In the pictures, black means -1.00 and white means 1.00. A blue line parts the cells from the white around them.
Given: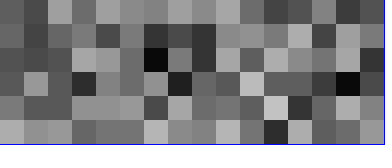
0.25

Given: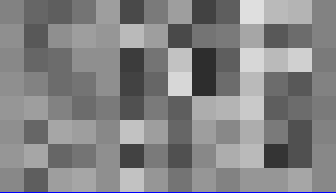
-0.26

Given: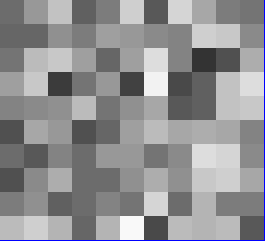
0.52

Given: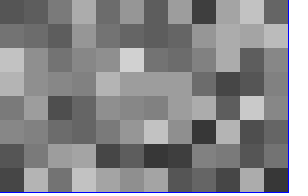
-0.04

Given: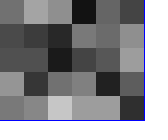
0.12

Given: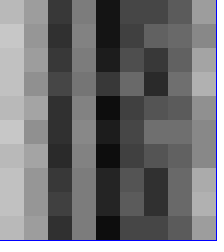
-0.56

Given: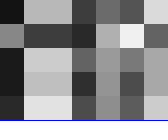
0.44

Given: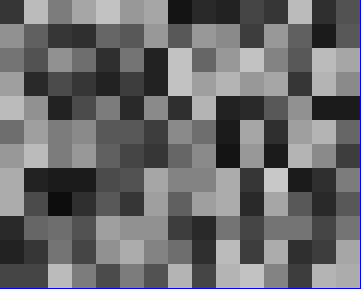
-0.03
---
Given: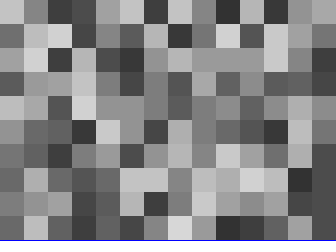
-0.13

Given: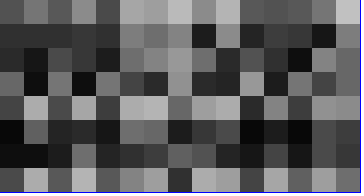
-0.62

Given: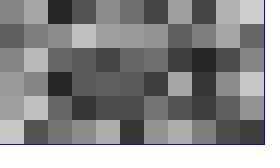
-0.25

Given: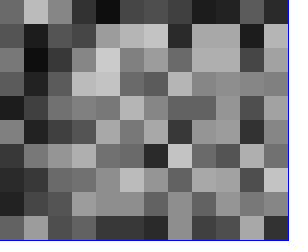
-0.34

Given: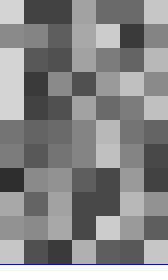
0.08
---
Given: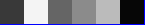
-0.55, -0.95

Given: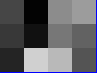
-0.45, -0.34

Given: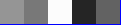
0.17, -0.23

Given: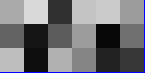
0.34, -0.57

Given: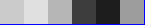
0.59, 0.24

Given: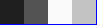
-0.76, 0.52

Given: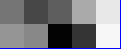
-0.09, 0.93

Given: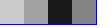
0.59, 0.03
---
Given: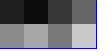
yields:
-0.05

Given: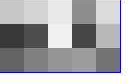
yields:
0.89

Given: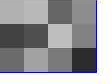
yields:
0.49

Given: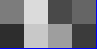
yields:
0.24

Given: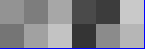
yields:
0.53

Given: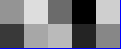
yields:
0.46

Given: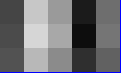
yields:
0.32
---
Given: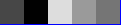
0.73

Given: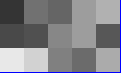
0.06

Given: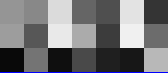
0.34

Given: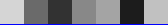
0.07

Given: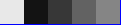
-0.57

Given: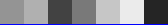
-0.05

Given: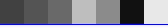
0.49

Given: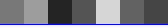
-0.34

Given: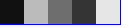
-0.14
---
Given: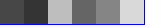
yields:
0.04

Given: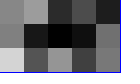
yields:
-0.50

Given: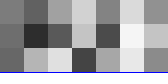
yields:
0.82

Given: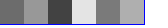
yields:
-0.04

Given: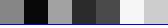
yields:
0.94

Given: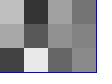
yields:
-0.20

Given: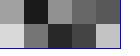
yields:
-0.47

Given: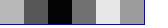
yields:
0.81

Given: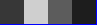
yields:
-0.28
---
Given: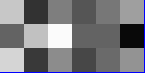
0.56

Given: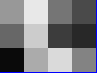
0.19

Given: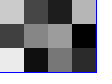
0.59

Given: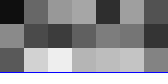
-0.88

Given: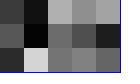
-0.54

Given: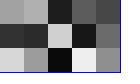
0.27

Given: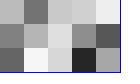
0.47

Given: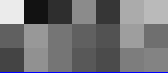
0.84

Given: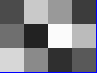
-0.41

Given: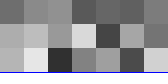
-0.14
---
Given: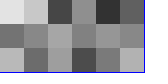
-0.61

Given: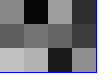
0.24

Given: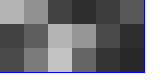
-0.53

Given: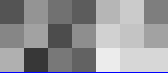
0.59

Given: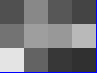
-0.32

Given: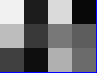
0.71

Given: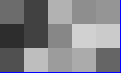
0.11

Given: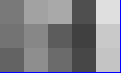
-0.39

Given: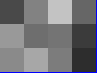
0.53
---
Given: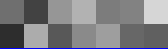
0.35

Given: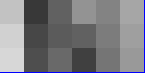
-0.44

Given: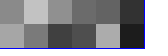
-0.04

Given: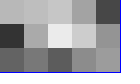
0.33

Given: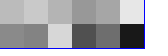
0.03

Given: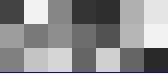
-0.05

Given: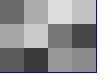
0.57

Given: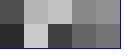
0.57
